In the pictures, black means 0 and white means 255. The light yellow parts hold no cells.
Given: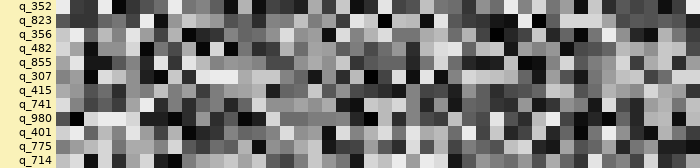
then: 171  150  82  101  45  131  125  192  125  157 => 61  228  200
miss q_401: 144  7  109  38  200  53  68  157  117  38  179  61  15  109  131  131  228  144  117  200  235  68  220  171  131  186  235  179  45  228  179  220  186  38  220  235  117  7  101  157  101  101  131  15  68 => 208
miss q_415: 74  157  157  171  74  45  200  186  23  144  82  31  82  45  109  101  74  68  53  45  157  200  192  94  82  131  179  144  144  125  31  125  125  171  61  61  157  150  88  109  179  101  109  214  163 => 138

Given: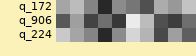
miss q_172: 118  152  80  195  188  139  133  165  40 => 172
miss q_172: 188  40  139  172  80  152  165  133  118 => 195
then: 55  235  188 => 80  61  111
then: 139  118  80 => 172  152  195

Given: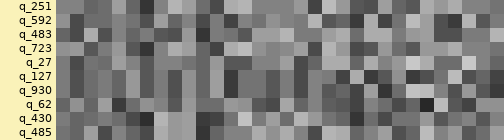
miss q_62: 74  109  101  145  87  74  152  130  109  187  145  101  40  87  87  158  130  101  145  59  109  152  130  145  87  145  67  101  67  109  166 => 94
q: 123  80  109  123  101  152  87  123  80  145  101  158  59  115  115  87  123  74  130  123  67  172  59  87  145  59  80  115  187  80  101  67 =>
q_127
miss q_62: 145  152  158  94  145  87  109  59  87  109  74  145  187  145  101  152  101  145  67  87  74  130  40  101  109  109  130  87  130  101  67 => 166
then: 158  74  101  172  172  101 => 172  130  152
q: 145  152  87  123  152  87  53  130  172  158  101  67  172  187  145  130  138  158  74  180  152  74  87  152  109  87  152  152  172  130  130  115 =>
q_723
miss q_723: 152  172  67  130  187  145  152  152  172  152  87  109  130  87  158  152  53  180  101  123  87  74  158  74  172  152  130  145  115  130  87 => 138

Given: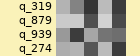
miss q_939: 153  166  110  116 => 60
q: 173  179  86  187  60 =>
q_274
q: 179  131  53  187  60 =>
q_319
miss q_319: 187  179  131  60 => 53
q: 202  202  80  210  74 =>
q_879
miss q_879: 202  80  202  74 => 210

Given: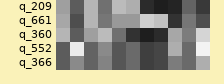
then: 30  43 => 167  124  213
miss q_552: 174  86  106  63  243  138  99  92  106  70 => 235
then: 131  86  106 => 63  70  124
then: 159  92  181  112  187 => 174  43  30
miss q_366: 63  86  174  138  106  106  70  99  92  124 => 131
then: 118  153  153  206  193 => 50  118  78

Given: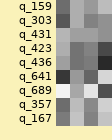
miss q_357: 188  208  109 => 137
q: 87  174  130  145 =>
q_303
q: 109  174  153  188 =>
q_159

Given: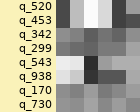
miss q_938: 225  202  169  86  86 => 52
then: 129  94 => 115  100  142
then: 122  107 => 100  122  122
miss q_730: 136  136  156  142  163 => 148
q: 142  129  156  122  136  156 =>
q_170

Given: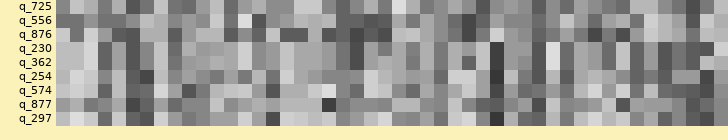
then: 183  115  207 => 168  154  134
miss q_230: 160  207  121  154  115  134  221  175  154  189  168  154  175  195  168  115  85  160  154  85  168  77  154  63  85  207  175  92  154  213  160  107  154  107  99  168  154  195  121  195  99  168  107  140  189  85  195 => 127
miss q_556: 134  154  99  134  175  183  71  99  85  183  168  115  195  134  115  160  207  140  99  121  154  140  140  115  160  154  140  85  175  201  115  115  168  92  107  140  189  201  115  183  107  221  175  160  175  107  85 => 147
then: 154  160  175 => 168  207  140

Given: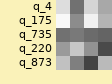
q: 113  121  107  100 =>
q_735
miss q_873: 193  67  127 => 186
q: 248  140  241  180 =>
q_175
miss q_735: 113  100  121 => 107
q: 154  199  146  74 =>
q_220
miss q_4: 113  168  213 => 221
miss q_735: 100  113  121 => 107

